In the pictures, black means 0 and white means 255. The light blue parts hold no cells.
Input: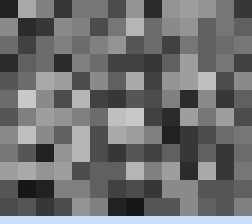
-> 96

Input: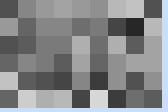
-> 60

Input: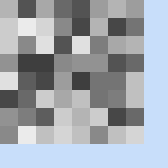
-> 137

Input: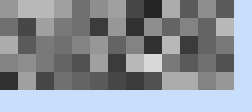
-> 172

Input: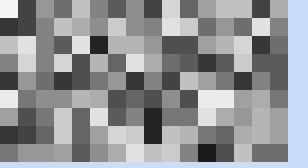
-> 193
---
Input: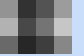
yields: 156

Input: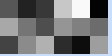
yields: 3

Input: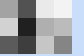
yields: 243

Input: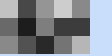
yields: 137

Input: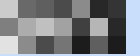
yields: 52

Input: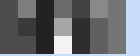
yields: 116

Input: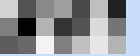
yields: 33

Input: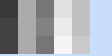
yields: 193

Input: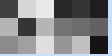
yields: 30

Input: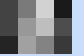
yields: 26
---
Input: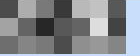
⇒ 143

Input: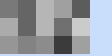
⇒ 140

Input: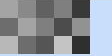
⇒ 85

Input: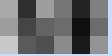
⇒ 139

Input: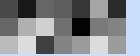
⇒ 155

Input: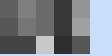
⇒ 200

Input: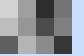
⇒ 180

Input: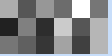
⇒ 163
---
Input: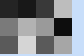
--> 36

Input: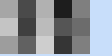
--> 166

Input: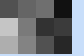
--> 81

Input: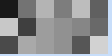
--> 25

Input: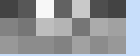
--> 67

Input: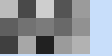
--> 188

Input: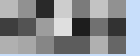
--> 186

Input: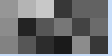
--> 150

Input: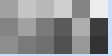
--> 161
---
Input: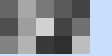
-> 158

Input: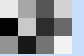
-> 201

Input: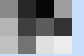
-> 63

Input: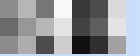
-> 151

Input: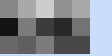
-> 124

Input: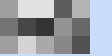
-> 71

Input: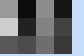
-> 34

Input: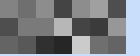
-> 122
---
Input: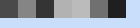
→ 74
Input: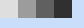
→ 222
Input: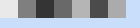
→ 233
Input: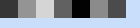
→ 54
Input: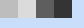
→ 189
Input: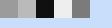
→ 155
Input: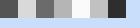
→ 84
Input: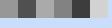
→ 151
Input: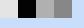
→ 228
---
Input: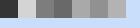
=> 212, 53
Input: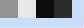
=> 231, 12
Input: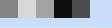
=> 215, 15
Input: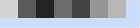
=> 212, 35
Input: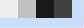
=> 238, 25
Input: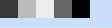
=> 236, 3
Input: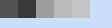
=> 196, 57
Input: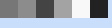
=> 248, 34
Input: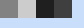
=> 204, 31
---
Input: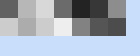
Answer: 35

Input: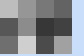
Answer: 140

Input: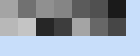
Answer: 91

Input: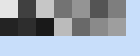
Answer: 148

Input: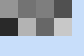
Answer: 115

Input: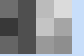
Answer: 79

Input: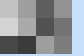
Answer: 170

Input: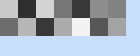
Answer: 56

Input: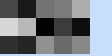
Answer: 3
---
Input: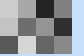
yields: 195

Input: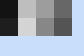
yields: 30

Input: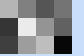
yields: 53

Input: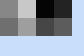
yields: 111

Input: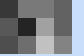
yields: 88

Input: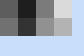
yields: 113

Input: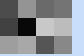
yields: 65
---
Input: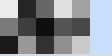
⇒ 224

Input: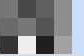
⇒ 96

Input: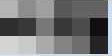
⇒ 99

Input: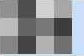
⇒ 209

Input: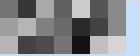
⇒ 85

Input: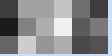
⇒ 111
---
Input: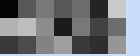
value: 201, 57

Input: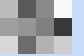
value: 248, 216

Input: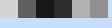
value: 144, 212

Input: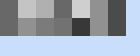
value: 75, 104

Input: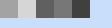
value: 64, 163

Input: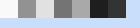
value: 51, 249

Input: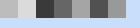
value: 153, 188

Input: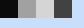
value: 66, 11
